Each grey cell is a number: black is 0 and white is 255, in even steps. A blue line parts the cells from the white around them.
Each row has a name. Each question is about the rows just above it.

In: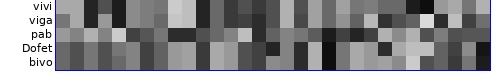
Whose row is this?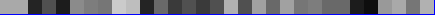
vivi
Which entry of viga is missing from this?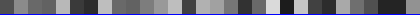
[72]
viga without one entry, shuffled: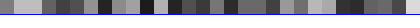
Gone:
[197]
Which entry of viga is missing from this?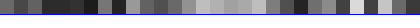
[184]
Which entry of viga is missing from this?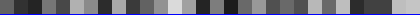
[111]
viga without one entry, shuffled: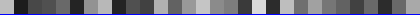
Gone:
[50]
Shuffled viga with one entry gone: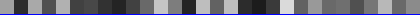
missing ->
[146]

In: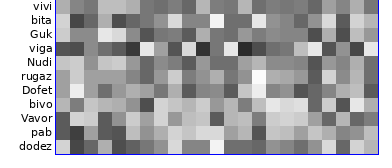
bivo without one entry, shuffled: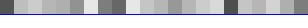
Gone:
[223]
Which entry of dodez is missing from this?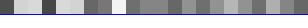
[97]
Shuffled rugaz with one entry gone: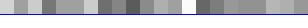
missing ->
[168]

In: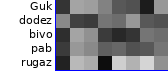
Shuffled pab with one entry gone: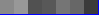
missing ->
[95]
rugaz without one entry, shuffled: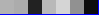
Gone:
[207]
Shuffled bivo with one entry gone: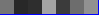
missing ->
[52]
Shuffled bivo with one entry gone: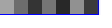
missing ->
[46]
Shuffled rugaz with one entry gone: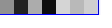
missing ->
[178]

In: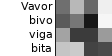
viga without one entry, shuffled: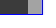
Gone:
[155]
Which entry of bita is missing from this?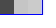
[67]
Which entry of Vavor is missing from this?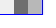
[104]
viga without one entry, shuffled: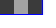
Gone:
[155]
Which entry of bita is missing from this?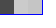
[67]
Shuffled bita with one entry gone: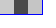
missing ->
[67]

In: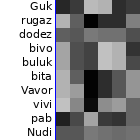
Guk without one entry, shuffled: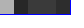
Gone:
[186]
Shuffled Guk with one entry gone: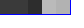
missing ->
[39]
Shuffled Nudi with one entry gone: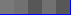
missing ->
[107]
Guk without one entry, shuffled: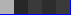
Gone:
[186]

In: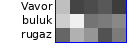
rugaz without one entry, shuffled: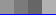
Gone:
[82]
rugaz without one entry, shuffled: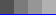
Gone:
[102]
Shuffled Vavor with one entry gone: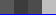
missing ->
[68]
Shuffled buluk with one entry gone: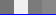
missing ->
[206]

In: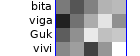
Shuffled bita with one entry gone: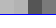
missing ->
[129]
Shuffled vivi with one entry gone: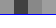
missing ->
[255]
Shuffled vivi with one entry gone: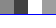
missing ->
[150]
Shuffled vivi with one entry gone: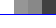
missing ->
[158]

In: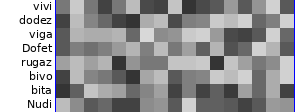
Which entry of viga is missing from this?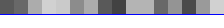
[216]
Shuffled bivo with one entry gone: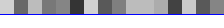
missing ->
[166]
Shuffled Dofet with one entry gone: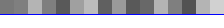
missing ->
[112]
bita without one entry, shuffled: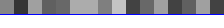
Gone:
[59]
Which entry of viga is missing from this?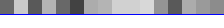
[74]
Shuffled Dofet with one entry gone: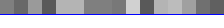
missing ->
[82]

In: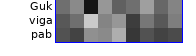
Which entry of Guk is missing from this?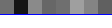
[151]
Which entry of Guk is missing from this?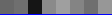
[96]
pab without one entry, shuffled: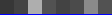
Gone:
[144]
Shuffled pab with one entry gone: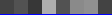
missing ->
[75]

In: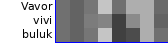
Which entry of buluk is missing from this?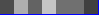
[118]
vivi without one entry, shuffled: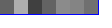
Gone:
[124]
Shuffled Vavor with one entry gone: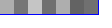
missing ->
[106]
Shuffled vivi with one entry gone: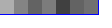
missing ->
[139]

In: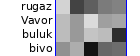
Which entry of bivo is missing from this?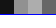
[109]
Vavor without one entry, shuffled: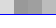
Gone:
[166]
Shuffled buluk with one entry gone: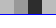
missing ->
[196]
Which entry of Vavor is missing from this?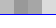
[159]
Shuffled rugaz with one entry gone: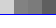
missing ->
[67]

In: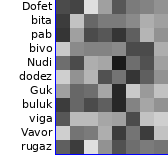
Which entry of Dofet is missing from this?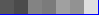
[68]
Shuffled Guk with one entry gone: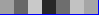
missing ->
[154]

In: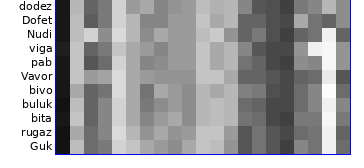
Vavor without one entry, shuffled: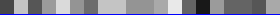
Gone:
[163]
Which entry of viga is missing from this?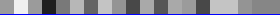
[246]
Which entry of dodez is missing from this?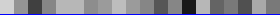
[177]
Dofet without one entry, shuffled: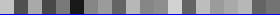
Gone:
[93]
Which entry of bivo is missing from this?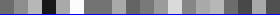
[128]
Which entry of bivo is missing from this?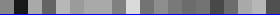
[252]
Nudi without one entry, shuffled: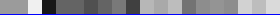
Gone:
[202]

